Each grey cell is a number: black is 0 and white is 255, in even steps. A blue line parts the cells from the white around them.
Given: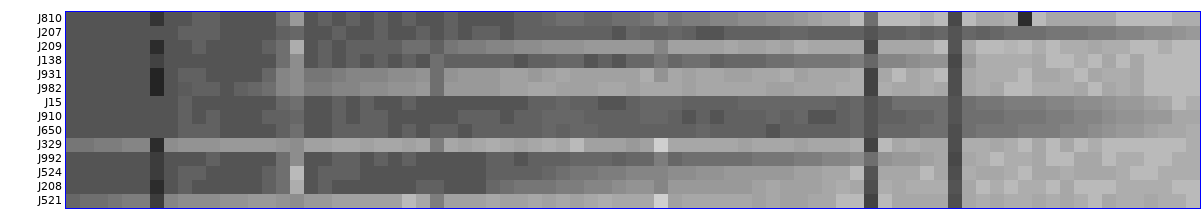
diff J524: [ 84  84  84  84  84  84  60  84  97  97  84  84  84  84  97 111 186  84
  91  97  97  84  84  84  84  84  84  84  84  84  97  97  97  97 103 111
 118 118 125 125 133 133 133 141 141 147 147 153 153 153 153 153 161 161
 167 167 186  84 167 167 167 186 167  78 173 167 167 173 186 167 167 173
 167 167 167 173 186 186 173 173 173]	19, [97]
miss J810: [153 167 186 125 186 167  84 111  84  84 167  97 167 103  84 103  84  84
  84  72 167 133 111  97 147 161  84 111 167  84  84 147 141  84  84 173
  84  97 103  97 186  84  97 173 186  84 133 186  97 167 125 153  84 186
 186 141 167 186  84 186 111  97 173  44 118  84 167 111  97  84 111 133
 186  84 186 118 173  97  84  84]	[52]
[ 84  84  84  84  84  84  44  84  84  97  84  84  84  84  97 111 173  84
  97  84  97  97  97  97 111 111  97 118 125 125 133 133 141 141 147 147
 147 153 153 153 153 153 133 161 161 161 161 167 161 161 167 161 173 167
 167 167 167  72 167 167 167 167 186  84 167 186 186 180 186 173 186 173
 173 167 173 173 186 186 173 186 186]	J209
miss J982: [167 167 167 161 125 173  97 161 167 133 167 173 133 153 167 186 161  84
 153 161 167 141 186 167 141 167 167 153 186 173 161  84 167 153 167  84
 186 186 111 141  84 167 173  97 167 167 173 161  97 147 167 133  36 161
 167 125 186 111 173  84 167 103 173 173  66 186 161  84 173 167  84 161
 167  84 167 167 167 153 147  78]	[91]
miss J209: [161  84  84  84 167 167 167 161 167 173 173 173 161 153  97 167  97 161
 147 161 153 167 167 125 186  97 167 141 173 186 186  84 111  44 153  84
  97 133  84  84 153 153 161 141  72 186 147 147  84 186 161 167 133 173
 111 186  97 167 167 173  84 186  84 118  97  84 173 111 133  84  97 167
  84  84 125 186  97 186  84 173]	[180]

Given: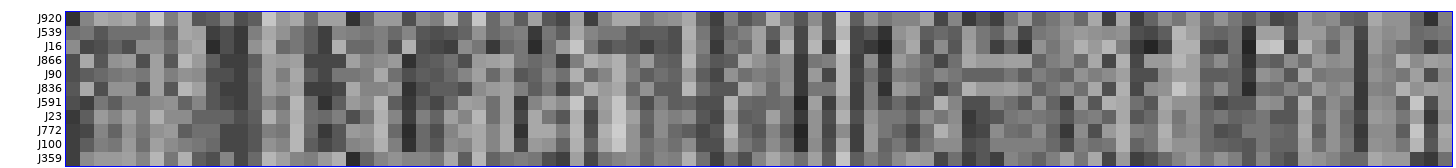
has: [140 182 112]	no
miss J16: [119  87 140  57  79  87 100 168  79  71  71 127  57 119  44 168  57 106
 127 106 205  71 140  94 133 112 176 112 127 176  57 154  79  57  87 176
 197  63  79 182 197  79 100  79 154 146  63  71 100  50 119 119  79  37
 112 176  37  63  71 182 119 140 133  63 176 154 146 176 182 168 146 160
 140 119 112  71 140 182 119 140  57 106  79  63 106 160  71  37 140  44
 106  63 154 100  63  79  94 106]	[189]

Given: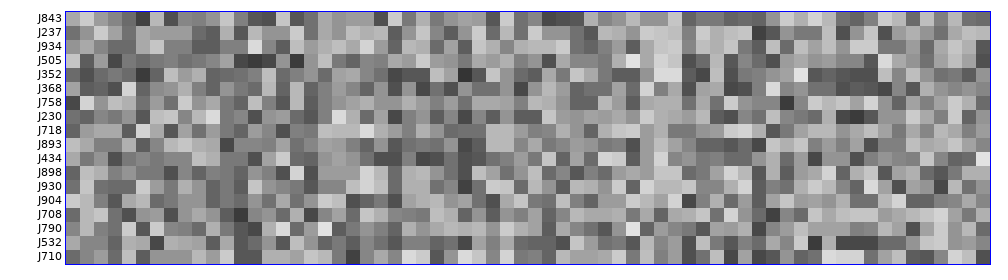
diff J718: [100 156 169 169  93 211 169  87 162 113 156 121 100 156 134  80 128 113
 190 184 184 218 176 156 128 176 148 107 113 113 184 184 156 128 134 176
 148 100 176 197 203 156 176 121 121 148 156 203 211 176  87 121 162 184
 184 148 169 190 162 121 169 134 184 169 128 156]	18, [121]
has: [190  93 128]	no
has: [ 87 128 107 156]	yes
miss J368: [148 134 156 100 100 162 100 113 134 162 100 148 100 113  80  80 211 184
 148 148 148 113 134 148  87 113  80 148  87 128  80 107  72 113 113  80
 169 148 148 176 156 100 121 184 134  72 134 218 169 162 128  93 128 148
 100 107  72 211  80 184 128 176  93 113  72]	[140]
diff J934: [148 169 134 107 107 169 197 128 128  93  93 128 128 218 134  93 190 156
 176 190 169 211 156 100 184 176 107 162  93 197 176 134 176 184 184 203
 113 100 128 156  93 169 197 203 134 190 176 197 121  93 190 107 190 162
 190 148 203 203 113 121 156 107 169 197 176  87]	59, [121]

